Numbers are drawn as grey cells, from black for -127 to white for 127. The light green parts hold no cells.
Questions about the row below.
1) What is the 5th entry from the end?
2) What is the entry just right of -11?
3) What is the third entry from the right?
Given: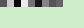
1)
-11
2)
-103
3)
5

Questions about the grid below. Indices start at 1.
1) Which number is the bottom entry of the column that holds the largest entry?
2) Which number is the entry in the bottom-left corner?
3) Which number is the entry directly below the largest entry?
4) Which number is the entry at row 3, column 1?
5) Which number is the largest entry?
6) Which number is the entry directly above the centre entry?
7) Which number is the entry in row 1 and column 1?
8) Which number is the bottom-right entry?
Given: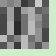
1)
-43
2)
-43
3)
-30
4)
-56
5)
75
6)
-14
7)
17
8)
17

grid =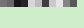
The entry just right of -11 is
-24
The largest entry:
101

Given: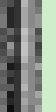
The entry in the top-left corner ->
-35
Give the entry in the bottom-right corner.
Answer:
37
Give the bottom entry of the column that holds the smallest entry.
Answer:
-113
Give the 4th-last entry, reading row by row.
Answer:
-76
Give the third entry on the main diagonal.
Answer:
-76
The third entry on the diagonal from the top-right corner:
37
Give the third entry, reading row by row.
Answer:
-76
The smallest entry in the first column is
-62
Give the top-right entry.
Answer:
-23
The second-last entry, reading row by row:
-7
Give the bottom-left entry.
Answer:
-7
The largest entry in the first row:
53
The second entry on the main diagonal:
-88
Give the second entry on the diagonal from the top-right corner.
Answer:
9
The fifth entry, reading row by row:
9
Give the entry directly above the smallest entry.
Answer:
-88

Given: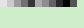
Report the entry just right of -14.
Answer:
-74
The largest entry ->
100
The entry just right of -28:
-86

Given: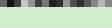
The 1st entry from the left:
-23
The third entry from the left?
-64
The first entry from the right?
6
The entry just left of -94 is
-8
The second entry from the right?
54

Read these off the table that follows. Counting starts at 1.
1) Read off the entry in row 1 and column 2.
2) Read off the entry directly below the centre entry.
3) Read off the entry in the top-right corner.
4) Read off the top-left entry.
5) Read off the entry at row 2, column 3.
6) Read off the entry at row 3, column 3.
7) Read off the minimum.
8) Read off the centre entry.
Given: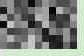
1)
20
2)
-22
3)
-10
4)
4
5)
-36
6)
4
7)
-126
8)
-62

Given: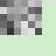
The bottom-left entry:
9
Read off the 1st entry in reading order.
-34
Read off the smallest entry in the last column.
-48
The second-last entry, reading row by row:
97
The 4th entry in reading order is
23
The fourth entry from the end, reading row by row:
9
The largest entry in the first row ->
69

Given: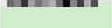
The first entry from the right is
-49
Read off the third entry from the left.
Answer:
5
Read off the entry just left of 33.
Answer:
-76
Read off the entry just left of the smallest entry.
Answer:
-23

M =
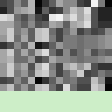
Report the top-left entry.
-60
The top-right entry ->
-121
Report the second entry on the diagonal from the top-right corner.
-92
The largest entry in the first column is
92
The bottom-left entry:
23
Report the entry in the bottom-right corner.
-121
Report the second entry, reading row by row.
-46
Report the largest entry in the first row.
116
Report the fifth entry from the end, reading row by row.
-60
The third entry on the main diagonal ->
-17
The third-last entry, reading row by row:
76
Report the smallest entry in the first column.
-92
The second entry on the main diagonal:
-46

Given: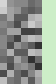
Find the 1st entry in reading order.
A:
85
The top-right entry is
-7
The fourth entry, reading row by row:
7
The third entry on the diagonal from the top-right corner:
-35
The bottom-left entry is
61
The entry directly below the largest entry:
73
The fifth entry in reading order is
-21
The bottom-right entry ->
34
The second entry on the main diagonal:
34
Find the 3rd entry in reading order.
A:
7
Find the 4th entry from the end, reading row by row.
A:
-21
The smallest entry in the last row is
-35
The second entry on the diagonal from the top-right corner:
-35
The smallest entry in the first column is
-50

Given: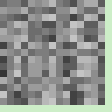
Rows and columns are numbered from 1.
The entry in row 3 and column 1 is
-2
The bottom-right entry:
-47
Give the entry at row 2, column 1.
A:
27
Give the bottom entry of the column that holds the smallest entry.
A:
13
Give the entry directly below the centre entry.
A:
56
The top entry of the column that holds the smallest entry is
-18
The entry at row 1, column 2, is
-2
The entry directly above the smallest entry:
-34
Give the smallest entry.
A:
-75
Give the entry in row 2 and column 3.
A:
13
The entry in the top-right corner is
-34
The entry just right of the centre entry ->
13
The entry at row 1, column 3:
-2
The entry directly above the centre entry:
68

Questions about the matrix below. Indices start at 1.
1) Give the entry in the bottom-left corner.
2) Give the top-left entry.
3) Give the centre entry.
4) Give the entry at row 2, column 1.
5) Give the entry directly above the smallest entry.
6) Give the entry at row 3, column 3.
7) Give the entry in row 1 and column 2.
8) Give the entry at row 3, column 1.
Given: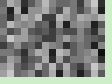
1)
31
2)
-23
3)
-65
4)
-7
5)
5
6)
5
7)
44
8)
-23

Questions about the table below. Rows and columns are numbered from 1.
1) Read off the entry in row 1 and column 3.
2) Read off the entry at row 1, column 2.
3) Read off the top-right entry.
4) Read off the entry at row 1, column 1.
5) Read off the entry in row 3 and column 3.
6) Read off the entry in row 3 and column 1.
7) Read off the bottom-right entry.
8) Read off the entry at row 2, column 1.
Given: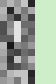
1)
24
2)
54
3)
-89
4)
24
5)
-75
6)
40
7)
-75
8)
54

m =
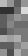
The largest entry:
87
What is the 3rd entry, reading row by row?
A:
-33
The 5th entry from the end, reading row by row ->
32
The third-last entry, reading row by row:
-49
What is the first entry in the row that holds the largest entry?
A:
-78
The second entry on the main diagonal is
-78
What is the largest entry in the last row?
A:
46
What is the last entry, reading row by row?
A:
6
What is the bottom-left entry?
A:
20
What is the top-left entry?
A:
58
